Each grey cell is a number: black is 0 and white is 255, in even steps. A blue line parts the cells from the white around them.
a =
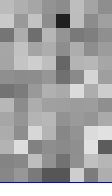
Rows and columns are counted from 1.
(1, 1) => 187
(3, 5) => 148
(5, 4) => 190
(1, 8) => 142
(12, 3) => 190
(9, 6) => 154
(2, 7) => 140
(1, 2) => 175
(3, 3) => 110
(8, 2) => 140
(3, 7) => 127
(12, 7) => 192
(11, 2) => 221
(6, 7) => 213
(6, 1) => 143
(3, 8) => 143
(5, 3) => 206
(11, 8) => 92
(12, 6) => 144
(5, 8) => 166
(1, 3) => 166
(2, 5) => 32
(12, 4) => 146
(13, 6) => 206
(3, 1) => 117
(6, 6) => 138
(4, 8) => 156
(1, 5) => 140
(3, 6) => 121
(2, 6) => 189

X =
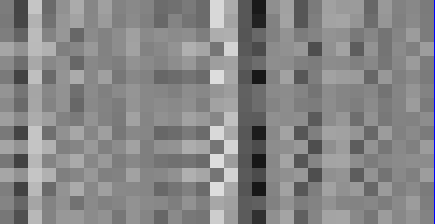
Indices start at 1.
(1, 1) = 124
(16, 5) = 152
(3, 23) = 132
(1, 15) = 107
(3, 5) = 151
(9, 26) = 110
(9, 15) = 153
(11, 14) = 173
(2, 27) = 109
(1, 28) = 153
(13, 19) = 75
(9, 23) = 90
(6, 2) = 67
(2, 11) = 128
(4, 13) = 147
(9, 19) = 92
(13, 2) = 146
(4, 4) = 177
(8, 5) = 146
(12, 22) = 86
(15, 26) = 131
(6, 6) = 171
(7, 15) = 136
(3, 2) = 99
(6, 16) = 221
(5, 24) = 140
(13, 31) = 157
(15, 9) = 133
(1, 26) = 155
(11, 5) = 128
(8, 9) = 124
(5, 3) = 168
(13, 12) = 136
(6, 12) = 103
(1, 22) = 86
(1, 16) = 216
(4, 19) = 75
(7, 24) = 140

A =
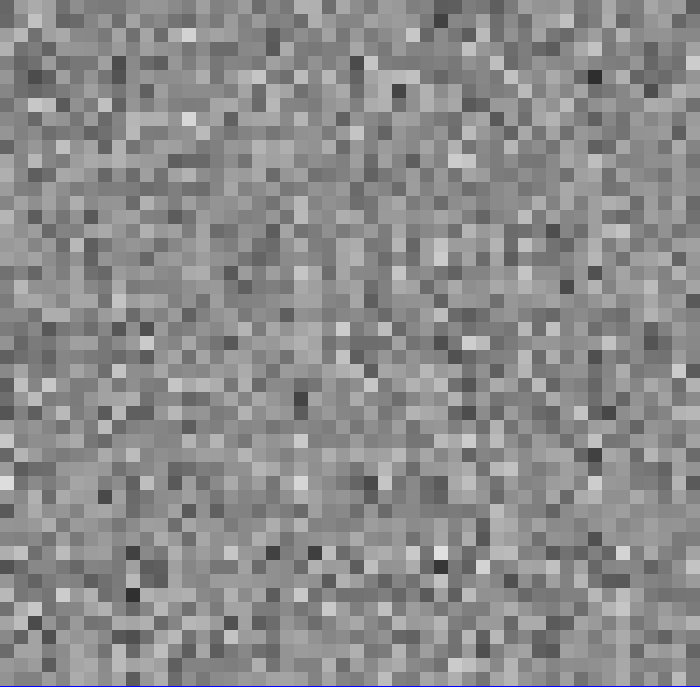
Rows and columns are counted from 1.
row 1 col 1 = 102
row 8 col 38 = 119
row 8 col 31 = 176
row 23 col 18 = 121
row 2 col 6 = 106
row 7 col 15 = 140
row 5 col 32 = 128
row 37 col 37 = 155
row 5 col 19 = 120
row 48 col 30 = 137
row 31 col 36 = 178
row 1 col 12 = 149
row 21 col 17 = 121
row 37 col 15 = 145
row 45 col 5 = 116
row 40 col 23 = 63
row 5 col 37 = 106
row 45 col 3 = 75
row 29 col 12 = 135
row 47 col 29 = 179
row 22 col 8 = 114
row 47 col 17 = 121
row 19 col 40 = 115
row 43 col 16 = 131
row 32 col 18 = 119
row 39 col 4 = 114
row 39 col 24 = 151
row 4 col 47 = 97
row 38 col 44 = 156
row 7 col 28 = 179
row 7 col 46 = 158
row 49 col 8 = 141
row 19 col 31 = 160
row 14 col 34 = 110
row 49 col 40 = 122
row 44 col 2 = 173
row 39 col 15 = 167
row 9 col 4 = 154
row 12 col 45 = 129
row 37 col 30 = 136

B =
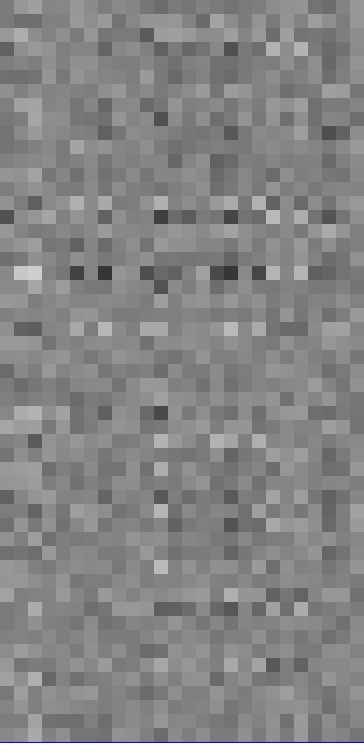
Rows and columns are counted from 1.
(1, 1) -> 123
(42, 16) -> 129
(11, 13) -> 113
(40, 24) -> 102
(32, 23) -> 135
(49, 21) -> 126
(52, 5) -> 110
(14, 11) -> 124
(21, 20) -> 121
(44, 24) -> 124
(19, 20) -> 140
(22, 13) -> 129
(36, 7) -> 133
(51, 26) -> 135
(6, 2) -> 111
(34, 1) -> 153
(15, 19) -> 177
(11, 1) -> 116
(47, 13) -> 145
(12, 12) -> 132
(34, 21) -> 150
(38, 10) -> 132
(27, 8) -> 118
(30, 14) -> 121
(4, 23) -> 122
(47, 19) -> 124
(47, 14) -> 139
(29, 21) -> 113
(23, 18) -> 122
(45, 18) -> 132
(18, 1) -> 138
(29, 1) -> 127
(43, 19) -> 149
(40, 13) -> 114
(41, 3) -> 128
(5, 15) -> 132
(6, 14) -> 122
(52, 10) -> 139
